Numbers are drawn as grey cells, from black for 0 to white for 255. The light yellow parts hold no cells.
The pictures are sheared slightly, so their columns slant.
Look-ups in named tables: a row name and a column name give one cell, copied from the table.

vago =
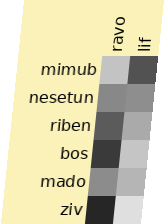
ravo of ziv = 38
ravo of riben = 91
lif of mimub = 82
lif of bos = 197
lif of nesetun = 142
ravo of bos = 58
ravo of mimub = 195
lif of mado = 181
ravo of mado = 140
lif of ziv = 223
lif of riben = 170
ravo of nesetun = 136
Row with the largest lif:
ziv

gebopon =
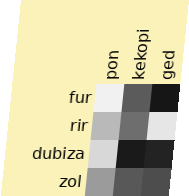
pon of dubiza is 216
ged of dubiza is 35
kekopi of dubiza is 26
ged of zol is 77
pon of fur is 241
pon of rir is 185
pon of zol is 155
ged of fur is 22
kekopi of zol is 88
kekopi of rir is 110
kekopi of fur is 91
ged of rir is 230

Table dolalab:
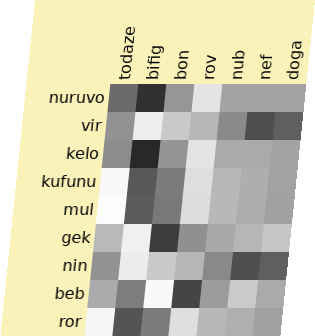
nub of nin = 137
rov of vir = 182
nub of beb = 156
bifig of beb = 125
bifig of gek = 240
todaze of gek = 185
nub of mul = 184
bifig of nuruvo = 49
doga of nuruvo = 162
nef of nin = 79
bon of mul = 121
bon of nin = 201
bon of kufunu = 123
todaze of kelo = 140
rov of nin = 182
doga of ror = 161
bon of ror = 124
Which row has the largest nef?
beb

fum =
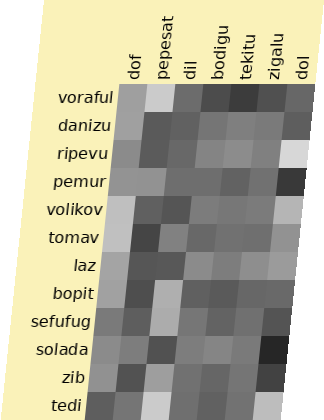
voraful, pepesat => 203
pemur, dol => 57
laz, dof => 164
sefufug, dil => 172
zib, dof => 145
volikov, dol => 181
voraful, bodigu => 76

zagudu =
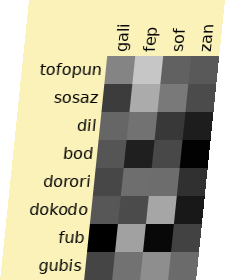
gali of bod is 85
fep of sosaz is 171
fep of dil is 114
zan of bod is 2
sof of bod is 72
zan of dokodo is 24
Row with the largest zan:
gubis

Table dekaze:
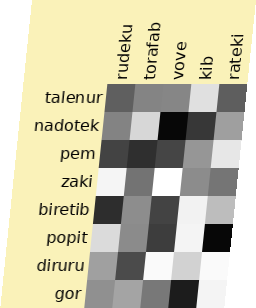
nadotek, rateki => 159
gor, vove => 120
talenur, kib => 224
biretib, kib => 242
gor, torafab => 164
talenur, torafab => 132
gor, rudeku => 144
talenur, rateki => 94
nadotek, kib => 55
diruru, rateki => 250
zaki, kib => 140
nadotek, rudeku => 131
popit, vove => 61
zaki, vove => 255
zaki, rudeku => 245
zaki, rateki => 117
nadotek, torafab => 215
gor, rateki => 244
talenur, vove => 134

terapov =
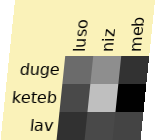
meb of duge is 50
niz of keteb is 191
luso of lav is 49
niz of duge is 142
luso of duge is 107
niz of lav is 73
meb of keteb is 1
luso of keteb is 73
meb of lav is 68

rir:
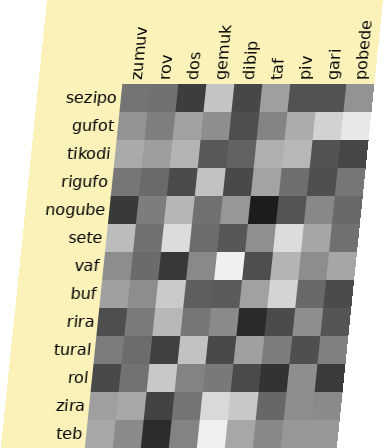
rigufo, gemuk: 194
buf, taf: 161
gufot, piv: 172
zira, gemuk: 116
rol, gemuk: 131
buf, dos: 202
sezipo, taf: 159
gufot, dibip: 78
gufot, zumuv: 147
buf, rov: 141
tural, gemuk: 194
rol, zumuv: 73
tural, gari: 79
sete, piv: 220
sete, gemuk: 109
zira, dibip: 217
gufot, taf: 132
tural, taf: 160
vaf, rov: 107
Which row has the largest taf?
zira

